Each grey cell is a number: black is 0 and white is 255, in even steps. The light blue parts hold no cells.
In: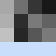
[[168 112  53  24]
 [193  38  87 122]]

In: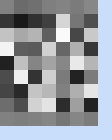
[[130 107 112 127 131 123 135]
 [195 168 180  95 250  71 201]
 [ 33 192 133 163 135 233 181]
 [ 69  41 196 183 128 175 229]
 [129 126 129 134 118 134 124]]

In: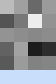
[[187 160 105 155]
 [147 141 136 140]
 [ 89 155 130 133]]

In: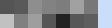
[[ 84  89 142 130 125 161 120]]

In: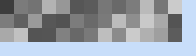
[[ 61 123 115 179 151  86  91 119 105 124 186 118 203]
 [169 193  84  85 129 104 121 190 139 203 176 159  92]]

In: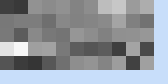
[[ 63  57 146 139 145 131 141 189 199 155 173]
 [121  92 137 120 116 150 141 129 144 145 151]
 [ 84  60  53  87 112 142 148 132 157  65 160]]

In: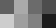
[[ 96 170 107  77]]

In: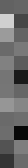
[[ 98 101]
 [155  99]
 [129  92]
 [118 102]
 [106 110]
 [ 83 126]]
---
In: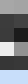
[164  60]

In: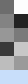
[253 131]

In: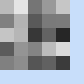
[198 122  55 148 128]

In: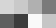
[122 249]

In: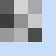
[169 144 153]

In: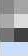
[166 170]
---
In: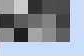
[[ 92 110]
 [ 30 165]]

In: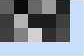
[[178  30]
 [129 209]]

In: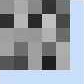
[[183  41]
 [153 151]]

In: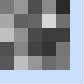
[[ 97 102]
 [145  74]]

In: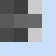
[[101 104]
 [ 63 201]]

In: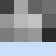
[[184 194]
 [141 151]]

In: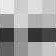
[[212 175]
 [141  50]]

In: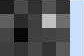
[[43 64]
 [ 6 64]]

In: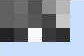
[[102  87]
 [ 59 248]]
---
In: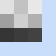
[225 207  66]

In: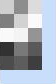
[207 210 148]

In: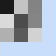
[ 26  76 210]

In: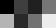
[ 0 41]

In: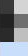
[ 57 111]

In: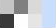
[197 254]

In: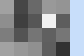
[161  63 117  94]

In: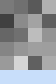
[122 139 189 158]

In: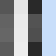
[ 86 234  79]
